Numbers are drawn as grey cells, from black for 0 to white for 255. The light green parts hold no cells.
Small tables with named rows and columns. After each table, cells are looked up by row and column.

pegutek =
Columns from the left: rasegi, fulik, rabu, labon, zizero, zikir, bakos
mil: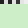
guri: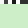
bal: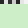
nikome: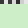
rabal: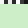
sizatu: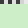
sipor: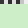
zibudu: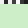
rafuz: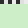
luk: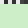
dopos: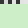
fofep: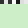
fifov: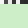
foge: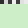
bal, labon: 203
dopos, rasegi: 53
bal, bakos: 243
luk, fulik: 44
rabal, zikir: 58
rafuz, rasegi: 44
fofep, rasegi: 47
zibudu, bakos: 30
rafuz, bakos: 235
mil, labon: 226
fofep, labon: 250
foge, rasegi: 44
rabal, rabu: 234
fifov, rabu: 232
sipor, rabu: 48
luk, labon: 50

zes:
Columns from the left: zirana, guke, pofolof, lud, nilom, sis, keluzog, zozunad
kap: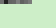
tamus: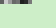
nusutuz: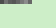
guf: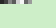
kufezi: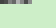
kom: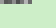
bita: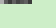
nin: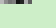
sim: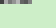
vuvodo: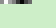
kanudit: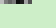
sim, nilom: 183
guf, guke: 66
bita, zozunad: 59
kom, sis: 115
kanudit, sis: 29
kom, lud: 140
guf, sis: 245
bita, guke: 90
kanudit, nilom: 13
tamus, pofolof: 158
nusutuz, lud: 86
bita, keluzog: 96
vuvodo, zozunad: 106
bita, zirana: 176
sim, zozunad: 130
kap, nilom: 128
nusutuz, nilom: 101

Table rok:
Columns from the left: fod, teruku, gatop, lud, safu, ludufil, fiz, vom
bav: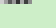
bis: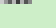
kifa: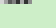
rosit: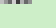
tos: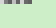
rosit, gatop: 104
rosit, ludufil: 177
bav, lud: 151
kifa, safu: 51
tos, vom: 96
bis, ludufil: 177
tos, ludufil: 211
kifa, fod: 214

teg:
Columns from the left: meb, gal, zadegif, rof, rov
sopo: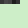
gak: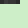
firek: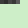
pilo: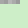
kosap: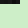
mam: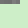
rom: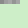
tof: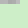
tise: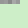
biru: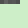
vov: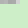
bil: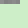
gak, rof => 53
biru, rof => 87
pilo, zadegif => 183
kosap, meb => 22
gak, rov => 42
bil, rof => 139
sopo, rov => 50
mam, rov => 116
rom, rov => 165
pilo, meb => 167
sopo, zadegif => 67
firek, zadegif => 70
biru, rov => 78

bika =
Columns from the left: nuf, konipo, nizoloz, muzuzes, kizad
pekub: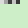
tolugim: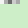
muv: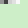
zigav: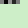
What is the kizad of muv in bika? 248
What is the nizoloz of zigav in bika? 150
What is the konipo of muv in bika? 67
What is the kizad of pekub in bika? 55
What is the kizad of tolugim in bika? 169
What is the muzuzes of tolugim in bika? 204
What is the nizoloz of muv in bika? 209
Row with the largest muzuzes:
muv

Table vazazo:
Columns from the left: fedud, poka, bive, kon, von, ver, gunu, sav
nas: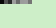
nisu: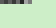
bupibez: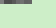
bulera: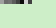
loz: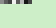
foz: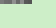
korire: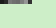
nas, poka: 82
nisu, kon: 57
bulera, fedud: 160
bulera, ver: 11
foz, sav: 84
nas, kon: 156
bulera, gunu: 210
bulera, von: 65
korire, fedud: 27
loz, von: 91
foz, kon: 143
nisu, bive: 95
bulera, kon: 92
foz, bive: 108
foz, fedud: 123
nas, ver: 155
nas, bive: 41
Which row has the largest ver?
loz

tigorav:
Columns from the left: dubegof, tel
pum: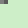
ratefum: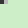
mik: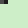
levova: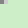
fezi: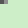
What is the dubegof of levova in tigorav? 132
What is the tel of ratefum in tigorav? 188
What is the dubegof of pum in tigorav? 127
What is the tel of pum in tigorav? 91
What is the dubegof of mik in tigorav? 76
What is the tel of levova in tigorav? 206
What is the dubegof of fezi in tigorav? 86
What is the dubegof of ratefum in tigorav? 53
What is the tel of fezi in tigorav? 146
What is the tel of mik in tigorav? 30

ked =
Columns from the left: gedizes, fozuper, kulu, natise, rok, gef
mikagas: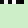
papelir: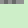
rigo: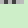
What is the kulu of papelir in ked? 144
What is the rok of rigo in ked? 181
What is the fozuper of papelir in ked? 107
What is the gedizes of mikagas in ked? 14
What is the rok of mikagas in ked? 15
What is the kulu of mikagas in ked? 11
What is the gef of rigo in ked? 188
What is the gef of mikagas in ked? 1
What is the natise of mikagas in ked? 252
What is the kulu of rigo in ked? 183
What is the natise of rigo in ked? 64
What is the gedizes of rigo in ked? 182
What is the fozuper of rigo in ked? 68
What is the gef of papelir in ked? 147
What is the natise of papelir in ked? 105
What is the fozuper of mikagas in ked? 242
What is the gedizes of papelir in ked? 144

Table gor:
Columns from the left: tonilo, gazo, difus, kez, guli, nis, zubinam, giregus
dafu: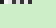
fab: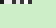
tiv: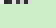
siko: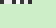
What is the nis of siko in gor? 57
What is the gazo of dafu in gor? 247
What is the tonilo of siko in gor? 52
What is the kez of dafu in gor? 58
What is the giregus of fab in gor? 50
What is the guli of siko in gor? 251
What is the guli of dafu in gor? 219
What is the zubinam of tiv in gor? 46
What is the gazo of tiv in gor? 41
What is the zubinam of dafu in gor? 234
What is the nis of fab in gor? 57
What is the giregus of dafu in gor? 49
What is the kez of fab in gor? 52
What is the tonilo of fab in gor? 27
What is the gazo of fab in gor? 236
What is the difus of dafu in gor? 232
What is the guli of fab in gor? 230
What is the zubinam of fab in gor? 254
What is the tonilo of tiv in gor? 237
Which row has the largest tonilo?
tiv

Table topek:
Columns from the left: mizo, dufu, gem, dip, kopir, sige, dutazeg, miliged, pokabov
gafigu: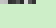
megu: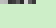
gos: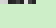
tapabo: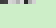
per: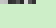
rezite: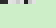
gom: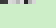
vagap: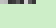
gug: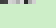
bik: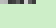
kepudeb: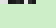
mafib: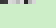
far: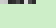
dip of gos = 41
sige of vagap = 48
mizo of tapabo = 61
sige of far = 39
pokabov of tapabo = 210
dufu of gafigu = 191
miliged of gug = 169
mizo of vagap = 192
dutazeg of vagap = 211
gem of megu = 53
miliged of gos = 67
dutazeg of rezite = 32
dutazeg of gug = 41
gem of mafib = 217

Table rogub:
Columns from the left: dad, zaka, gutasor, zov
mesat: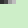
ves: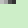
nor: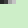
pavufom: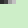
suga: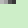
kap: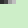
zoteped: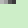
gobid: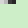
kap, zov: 191
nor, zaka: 63
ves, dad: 191
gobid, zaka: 185
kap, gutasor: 159
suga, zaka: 161
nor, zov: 196
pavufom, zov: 194
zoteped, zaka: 158
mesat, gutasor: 158
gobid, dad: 214
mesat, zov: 190
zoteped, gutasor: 86
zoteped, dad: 183
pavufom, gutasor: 160
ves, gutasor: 80
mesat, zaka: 74
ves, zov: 50
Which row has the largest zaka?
gobid

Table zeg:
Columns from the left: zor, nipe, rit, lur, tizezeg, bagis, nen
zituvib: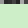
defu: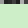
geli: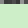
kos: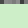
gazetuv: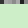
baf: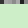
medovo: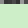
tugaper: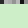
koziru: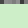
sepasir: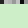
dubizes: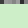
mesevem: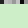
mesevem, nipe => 189
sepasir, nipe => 188
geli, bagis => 148
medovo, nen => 76
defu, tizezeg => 31
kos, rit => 136
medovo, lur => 74
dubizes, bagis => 47
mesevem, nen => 149

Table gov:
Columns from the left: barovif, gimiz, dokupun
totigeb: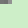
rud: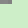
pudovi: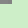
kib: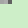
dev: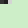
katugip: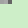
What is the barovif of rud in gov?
134
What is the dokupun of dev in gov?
212
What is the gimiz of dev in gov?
33
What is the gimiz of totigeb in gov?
113
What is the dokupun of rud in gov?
129
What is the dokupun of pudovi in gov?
130
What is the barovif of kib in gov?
165
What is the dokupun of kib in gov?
97
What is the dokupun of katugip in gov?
101
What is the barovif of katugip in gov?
162
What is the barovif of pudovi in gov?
133
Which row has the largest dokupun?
dev

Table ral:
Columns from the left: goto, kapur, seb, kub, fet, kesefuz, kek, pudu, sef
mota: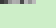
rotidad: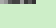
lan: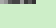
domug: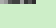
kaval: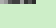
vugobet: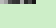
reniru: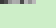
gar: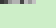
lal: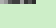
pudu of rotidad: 88
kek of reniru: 184
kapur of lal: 151
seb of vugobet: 78
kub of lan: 68
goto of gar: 55
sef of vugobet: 23
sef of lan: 50
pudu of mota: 149
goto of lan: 168
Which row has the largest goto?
vugobet

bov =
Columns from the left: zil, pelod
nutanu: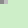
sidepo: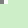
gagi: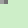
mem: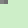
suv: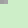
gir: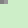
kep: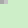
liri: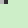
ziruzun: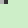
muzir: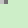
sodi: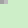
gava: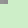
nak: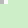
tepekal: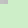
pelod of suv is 167
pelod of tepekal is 191
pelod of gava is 145
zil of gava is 149
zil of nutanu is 140
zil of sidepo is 126
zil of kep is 169
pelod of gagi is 116
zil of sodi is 163
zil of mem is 131
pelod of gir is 154
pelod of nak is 250
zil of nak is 185
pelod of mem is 114
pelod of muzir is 115
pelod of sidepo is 251
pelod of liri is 48
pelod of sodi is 189
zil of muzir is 196

